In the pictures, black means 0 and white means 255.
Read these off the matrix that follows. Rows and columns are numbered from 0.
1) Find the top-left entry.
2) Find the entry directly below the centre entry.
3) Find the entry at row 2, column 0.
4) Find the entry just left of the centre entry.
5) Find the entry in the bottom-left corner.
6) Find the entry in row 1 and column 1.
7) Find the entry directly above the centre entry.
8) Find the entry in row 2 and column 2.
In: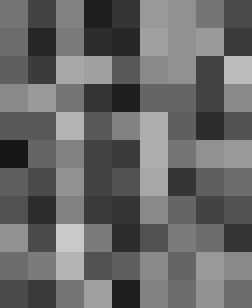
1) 117
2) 82
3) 95
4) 67
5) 75
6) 38
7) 130
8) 167

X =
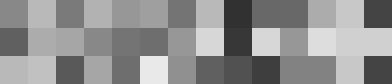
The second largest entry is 221
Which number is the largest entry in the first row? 200
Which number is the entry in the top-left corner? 136
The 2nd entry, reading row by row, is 185
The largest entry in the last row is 233
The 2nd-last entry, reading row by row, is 200
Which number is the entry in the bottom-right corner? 68
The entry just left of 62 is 81
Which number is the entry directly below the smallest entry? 55
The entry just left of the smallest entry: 185
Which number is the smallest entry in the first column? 96
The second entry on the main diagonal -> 172
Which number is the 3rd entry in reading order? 122

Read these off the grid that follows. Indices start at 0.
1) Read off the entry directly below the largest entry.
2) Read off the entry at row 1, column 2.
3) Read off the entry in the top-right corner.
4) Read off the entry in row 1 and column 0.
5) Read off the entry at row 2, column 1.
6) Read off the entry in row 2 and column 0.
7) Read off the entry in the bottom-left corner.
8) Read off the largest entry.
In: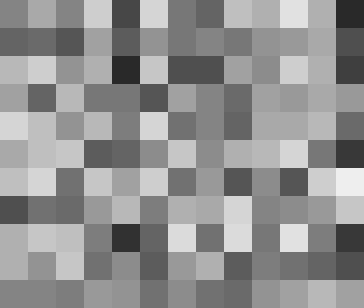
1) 198
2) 85
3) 41
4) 100
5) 206
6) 184
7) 132
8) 238

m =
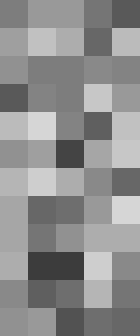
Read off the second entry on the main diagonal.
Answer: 193
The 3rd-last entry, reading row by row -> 82
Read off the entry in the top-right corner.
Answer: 89
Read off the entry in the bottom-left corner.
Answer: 145
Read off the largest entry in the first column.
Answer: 187
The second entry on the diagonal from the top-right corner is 103
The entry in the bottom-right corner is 103
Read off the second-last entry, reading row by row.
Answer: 110
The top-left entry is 125
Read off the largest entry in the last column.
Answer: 214
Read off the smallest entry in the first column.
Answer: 89
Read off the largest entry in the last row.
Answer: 153
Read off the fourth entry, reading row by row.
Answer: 117
